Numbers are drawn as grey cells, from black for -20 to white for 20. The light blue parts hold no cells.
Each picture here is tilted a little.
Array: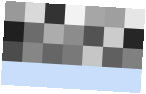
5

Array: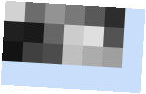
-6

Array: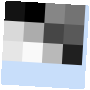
1

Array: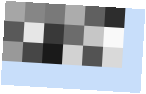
-5

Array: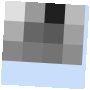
-15

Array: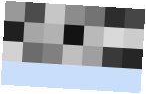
-13

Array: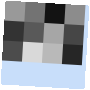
-17

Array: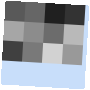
-15

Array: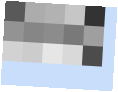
11
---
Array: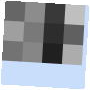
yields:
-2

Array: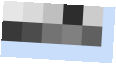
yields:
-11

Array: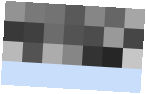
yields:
9

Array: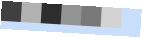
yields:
-10

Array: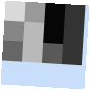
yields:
-4

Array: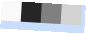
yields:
19

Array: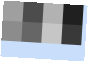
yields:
2

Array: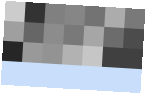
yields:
-14
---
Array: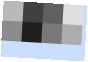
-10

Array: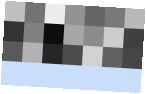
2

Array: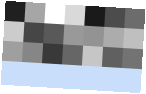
3

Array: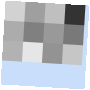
0

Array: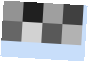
-15

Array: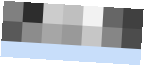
18

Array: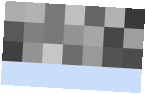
6
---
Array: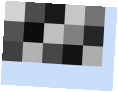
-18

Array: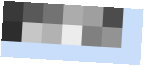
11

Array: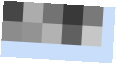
3

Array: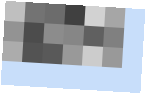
-8

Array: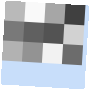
-5

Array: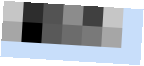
-20

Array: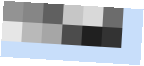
9

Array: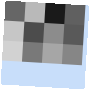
-8
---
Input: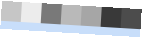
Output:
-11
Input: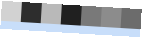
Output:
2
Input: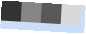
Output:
-6
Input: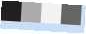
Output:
18
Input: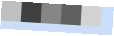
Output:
-5
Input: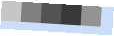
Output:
-11
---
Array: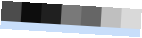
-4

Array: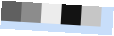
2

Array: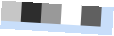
4

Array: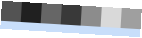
-4

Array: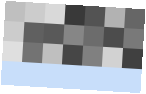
-1

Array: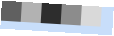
2
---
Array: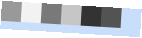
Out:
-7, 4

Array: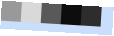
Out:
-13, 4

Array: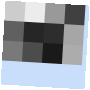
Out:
-10, -1

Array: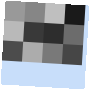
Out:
-16, -8

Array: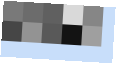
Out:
1, -9

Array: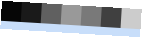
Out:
12, -19

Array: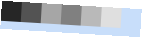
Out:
15, -14
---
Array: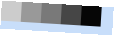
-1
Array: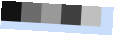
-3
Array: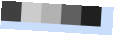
-5
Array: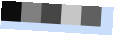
-5
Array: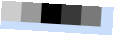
-1
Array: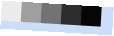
-2
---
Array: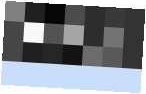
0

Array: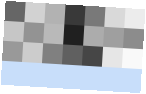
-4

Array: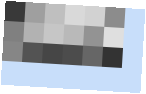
-11

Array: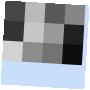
-9

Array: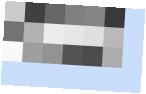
12

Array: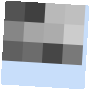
-7
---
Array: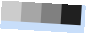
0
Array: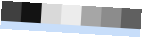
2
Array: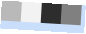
-13
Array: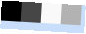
19
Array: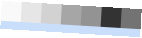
-12
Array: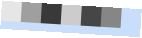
-9
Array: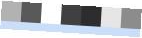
16
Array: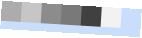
-10
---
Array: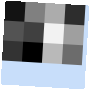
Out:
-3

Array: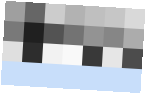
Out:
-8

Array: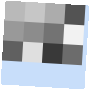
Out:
-3

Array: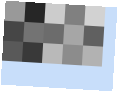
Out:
8

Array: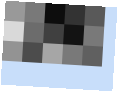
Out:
-5

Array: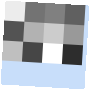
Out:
-13

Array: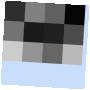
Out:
9
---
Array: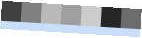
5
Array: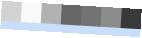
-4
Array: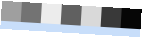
-5
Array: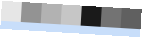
11
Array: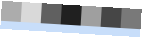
-15
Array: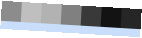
0
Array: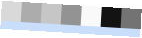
3
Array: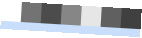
1
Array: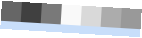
19
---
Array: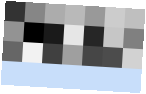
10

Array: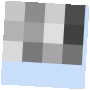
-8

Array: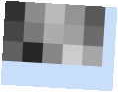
-6

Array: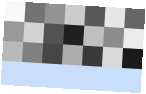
-4

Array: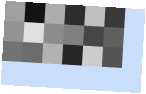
-11

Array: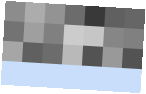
-4

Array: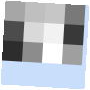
-1

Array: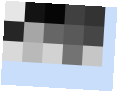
-12

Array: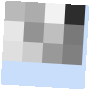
-13

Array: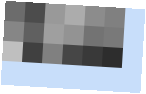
0
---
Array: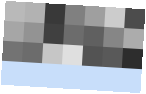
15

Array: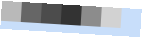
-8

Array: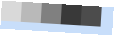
9

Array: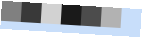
13

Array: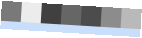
-4

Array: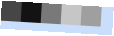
-17

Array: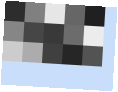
7
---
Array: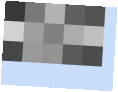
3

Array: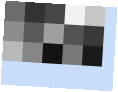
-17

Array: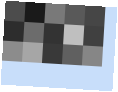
-11

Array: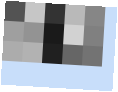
-15

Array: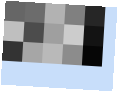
9

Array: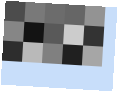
0
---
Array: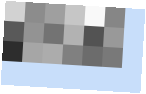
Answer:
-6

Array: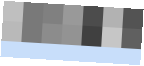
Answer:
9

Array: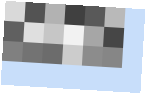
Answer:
-5

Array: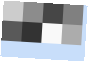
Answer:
-6

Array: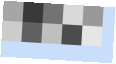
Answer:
12

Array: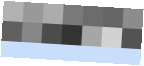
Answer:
-5
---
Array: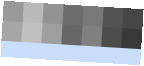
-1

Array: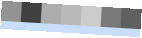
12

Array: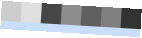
-5

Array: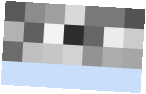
-1

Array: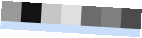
-3

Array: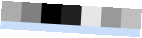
16

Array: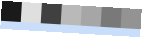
6

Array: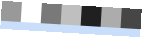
-15

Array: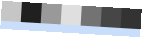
-2

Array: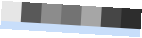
6
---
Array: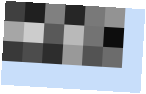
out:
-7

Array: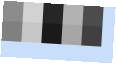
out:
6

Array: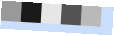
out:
-7

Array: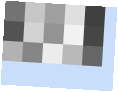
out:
9

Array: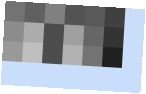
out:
-2

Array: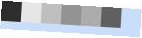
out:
7
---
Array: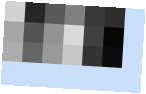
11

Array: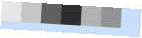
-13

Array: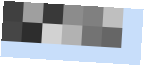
8

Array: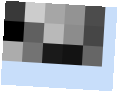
-16

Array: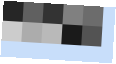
9

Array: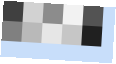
16

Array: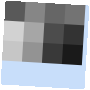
3
